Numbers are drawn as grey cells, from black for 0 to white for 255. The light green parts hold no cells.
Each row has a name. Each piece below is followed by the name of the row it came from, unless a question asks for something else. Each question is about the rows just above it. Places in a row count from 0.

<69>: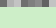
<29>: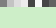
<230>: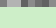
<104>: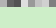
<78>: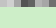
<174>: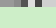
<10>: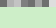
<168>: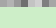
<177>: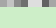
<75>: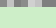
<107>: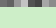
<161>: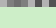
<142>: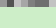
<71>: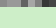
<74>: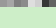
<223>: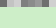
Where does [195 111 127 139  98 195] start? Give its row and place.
<69>, 2
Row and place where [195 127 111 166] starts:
<10>, 2
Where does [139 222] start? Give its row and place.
<74>, 3

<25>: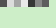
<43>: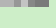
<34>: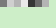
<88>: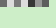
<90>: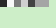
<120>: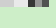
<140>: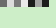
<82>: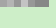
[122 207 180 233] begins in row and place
<34>, 0
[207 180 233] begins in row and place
<34>, 1
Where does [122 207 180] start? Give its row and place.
<34>, 0

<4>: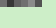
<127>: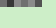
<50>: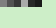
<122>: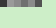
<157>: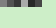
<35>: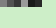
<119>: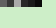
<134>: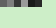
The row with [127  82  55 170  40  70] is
<157>
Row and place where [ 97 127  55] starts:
<134>, 0
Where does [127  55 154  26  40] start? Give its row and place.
<134>, 1
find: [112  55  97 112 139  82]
<4>
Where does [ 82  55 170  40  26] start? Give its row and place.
<50>, 1

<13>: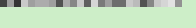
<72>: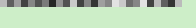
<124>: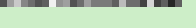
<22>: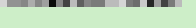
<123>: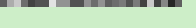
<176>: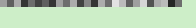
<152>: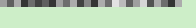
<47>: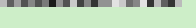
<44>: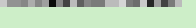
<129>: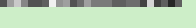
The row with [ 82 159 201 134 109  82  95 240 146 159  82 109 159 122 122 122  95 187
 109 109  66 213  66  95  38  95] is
<124>
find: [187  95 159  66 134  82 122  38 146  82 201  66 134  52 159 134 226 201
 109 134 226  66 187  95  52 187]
<72>

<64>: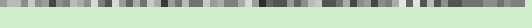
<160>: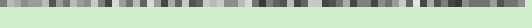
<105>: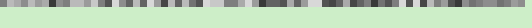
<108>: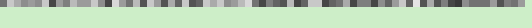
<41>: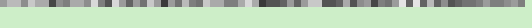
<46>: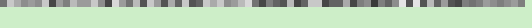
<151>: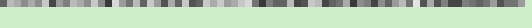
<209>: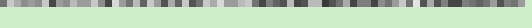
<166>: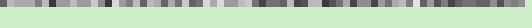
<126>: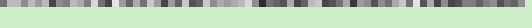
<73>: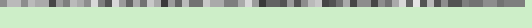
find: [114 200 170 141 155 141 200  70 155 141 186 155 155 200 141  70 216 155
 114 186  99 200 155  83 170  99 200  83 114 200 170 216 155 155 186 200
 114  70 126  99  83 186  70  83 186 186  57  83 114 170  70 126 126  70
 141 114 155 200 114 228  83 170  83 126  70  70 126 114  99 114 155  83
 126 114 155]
<209>
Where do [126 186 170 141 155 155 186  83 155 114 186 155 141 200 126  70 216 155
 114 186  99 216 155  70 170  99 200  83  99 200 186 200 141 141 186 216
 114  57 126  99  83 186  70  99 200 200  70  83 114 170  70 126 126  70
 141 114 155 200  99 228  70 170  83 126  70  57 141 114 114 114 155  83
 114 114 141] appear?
<160>

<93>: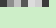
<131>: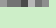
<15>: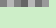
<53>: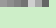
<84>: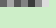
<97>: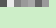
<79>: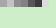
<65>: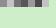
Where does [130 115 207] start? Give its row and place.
<53>, 2
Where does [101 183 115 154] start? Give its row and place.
<15>, 3
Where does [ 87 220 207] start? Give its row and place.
<93>, 3
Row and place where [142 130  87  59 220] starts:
<79>, 2

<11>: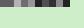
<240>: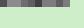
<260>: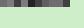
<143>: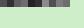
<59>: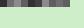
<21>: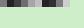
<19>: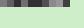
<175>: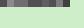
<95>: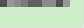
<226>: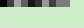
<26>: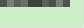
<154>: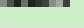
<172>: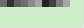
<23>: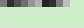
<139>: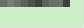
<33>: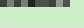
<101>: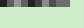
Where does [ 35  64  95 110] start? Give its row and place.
<260>, 4
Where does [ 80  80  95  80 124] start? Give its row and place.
<175>, 4
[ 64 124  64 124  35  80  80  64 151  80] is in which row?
<33>
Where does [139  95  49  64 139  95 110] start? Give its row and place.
<59>, 2
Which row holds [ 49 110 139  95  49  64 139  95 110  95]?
<59>
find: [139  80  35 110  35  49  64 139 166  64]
<154>

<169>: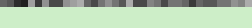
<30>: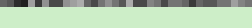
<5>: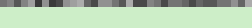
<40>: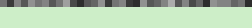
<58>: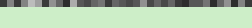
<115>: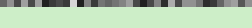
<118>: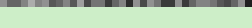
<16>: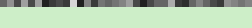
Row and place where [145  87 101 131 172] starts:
<40>, 20
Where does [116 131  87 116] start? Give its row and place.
<40>, 5
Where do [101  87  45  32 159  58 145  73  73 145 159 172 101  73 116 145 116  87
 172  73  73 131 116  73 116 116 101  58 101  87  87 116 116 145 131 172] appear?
<169>
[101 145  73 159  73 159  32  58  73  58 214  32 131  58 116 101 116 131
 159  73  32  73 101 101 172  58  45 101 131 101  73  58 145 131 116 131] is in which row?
<16>

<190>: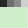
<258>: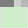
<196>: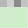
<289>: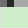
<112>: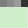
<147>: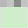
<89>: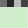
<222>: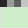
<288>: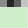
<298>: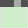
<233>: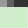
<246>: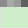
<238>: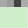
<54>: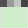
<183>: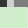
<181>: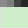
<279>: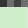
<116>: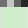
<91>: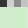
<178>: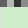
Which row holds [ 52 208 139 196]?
<91>
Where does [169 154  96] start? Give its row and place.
<246>, 1
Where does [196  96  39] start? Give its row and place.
<116>, 1
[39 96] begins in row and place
<288>, 1
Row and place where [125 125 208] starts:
<258>, 0
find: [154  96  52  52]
<233>

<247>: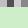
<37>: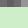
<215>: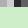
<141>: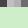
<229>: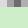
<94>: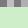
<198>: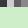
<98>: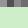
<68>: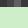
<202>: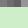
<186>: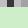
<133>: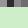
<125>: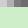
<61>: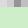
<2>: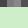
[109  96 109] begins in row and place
<37>, 0
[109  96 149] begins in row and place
<202>, 1
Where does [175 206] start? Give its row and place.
<215>, 0

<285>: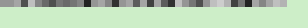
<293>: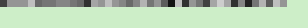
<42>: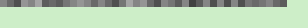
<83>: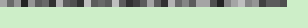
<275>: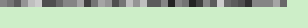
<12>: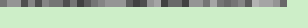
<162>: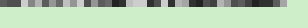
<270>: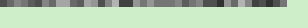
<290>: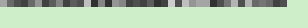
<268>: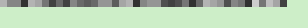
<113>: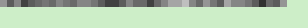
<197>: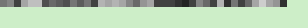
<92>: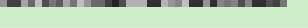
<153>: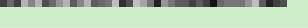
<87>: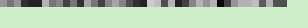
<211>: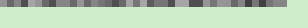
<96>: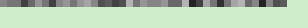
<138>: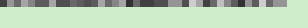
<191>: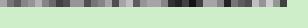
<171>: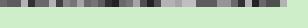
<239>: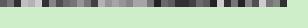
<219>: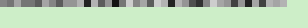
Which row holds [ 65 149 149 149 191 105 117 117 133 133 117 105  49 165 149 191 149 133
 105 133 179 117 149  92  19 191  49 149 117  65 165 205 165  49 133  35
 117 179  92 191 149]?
<293>
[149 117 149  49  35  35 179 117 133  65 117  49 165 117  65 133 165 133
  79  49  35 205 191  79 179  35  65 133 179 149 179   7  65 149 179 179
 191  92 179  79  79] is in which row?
<87>
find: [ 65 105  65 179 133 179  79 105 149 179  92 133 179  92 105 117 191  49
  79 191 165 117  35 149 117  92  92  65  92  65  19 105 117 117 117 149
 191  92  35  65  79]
<153>

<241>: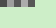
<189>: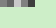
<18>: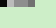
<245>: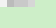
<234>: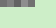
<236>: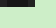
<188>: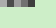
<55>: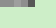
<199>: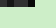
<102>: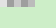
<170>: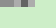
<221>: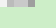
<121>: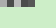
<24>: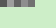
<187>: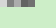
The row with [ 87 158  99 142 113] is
<24>
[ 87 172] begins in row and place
<241>, 2
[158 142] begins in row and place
<55>, 2
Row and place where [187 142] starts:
<18>, 1
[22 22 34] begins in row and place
<236>, 2
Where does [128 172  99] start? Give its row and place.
<187>, 1

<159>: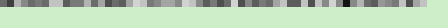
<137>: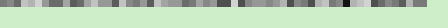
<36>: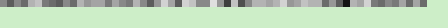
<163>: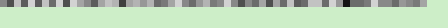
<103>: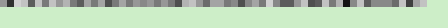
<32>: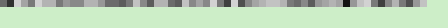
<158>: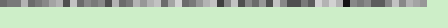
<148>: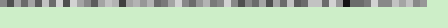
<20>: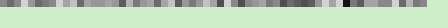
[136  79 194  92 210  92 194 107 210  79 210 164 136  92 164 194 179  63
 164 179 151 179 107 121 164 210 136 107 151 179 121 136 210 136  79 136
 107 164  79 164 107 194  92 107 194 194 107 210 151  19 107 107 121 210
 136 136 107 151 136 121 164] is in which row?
<163>
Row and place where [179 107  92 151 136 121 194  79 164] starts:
<159>, 51
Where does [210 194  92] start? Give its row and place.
<103>, 2
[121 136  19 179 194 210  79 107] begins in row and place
<137>, 47
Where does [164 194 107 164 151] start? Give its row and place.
<20>, 9
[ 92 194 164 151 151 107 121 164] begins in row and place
<137>, 21
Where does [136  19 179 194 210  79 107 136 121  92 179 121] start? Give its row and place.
<137>, 48

